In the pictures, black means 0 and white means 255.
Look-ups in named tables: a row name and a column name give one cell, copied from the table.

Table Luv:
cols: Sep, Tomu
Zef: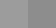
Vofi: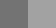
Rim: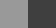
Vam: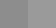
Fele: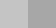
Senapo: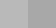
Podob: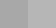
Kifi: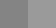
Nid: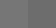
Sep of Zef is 156
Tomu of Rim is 63
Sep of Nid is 118
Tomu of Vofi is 162
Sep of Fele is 196
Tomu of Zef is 141
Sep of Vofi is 115
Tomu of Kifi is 154
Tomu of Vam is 154
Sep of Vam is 141
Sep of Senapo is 185
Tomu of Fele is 167
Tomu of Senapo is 168
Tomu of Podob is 182
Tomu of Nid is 109
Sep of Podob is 168
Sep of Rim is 153

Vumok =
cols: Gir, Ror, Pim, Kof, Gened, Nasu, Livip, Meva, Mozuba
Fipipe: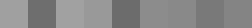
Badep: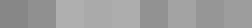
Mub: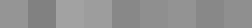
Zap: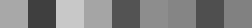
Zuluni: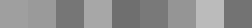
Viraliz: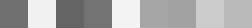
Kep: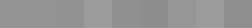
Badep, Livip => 163
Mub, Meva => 136
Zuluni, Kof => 167
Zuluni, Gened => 111
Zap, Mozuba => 129
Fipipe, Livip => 137
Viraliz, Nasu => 166
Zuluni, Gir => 159
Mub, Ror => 129
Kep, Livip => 150
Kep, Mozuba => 142
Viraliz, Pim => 100
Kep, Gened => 144
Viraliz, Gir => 112
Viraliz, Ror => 240
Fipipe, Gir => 160
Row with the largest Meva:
Viraliz

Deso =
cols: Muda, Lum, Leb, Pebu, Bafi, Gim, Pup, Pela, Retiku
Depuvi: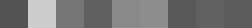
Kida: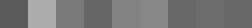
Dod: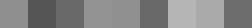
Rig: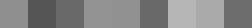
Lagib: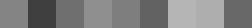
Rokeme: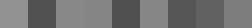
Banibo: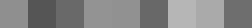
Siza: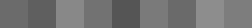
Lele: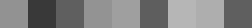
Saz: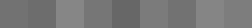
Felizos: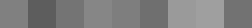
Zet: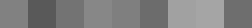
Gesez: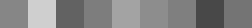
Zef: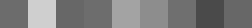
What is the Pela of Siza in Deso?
141
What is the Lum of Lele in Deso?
57
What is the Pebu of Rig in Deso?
147
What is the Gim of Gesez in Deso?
141
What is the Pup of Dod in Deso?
181
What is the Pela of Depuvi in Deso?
97
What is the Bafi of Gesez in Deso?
163
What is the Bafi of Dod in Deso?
144
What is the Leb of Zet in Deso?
115
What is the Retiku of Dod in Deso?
109
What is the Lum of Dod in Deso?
85

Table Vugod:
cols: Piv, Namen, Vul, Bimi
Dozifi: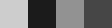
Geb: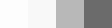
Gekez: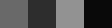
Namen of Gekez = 45
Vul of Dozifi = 146
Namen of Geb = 248
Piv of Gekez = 105
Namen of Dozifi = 27
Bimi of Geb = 107
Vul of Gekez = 146
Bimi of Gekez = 9
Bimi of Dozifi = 70
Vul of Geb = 184
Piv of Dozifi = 205
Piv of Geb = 253

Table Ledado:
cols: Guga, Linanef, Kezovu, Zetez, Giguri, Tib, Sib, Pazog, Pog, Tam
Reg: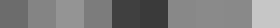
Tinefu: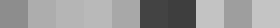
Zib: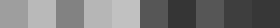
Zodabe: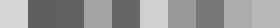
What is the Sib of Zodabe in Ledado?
152
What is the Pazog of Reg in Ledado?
138
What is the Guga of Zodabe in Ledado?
213
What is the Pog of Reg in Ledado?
137
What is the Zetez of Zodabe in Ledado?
164
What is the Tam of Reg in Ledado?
198
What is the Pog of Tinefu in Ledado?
158
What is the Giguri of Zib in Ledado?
193
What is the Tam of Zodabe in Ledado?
183
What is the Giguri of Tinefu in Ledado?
168
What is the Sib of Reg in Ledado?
136
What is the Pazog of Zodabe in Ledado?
118
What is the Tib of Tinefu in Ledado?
67
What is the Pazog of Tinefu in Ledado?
195
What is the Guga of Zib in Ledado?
158
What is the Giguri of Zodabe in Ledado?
103
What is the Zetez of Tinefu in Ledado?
185

